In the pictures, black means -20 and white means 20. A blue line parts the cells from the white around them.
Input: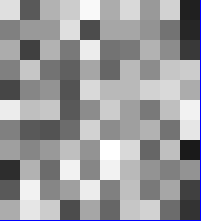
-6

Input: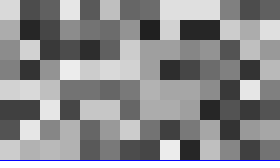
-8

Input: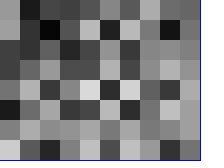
-16

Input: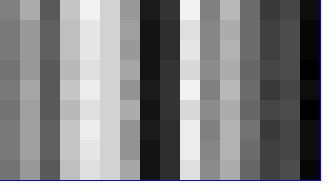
7

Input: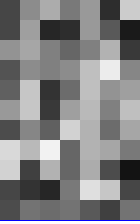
2

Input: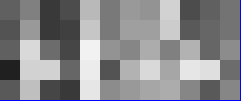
0

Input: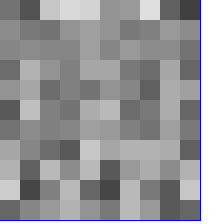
-7
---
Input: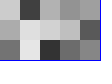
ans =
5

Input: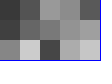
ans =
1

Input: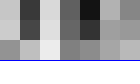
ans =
4

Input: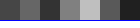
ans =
-6

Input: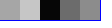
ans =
2

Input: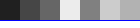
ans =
0

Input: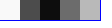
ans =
-3

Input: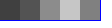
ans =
0
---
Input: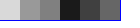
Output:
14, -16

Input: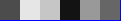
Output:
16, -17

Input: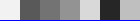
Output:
18, -14

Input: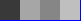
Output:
10, -11

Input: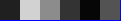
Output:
13, -19

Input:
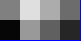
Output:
15, -19

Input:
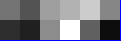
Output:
20, -18
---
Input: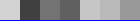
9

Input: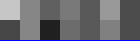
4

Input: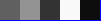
19

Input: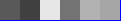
8

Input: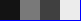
-10

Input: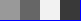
18

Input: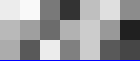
15

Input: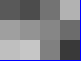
-2
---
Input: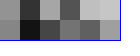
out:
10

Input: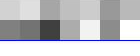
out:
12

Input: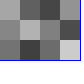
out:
1

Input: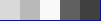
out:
-10

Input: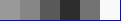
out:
-2

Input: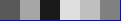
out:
10
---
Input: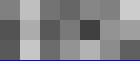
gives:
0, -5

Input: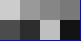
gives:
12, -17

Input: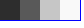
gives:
-13, 19

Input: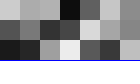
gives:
12, 10

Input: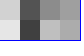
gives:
13, 7

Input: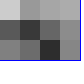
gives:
12, 1
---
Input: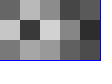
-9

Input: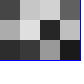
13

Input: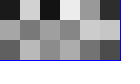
4

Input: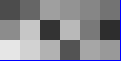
1

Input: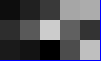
6

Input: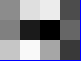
17

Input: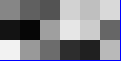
10

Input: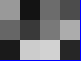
-3

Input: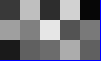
13
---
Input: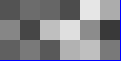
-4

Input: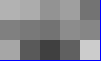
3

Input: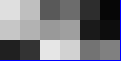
-6

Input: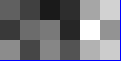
-16

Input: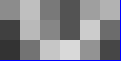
-1

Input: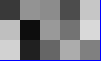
2

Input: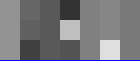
-6

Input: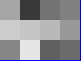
-2
